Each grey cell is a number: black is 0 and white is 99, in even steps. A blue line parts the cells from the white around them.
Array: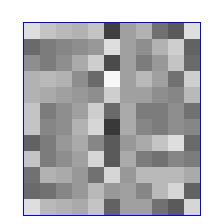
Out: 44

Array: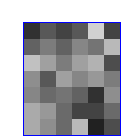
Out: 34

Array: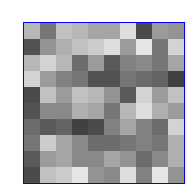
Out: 29

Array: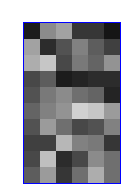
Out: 21

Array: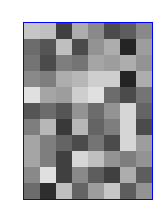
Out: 29

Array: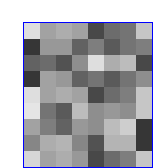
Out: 42
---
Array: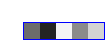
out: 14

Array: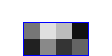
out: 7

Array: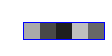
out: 12

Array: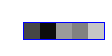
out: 5

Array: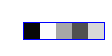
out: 3

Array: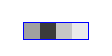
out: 23

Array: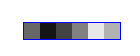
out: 8

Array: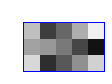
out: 7
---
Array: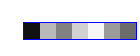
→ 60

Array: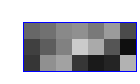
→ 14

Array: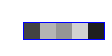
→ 81

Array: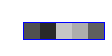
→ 67

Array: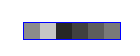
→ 36

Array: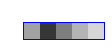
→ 70
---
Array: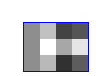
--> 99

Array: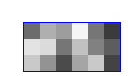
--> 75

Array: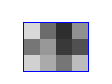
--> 59

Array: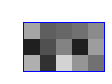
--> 51

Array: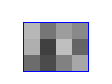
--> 25

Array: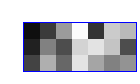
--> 88

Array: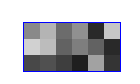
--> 49

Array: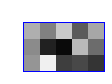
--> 4

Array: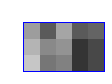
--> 57
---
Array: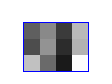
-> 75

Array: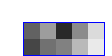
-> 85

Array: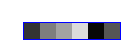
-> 63

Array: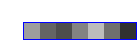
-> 61

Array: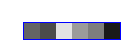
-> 60

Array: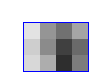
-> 84

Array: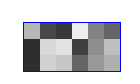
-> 88

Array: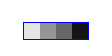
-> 58
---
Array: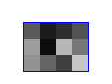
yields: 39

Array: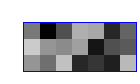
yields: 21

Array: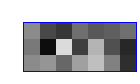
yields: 74

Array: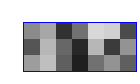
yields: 44

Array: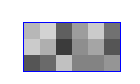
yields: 51

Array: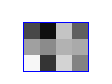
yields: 20

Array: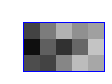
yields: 52

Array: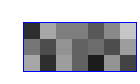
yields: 11

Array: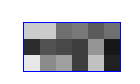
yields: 24
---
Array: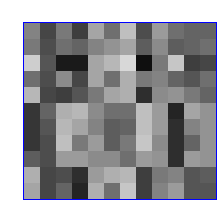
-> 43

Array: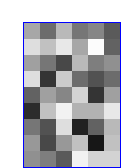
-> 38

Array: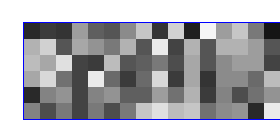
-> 33

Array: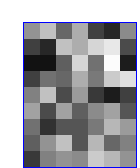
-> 29

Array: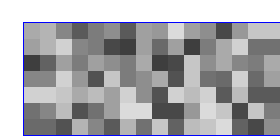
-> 44

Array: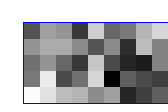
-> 51
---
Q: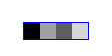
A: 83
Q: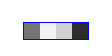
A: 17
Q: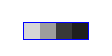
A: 12
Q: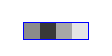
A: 89
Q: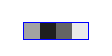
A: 91
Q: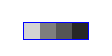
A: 15
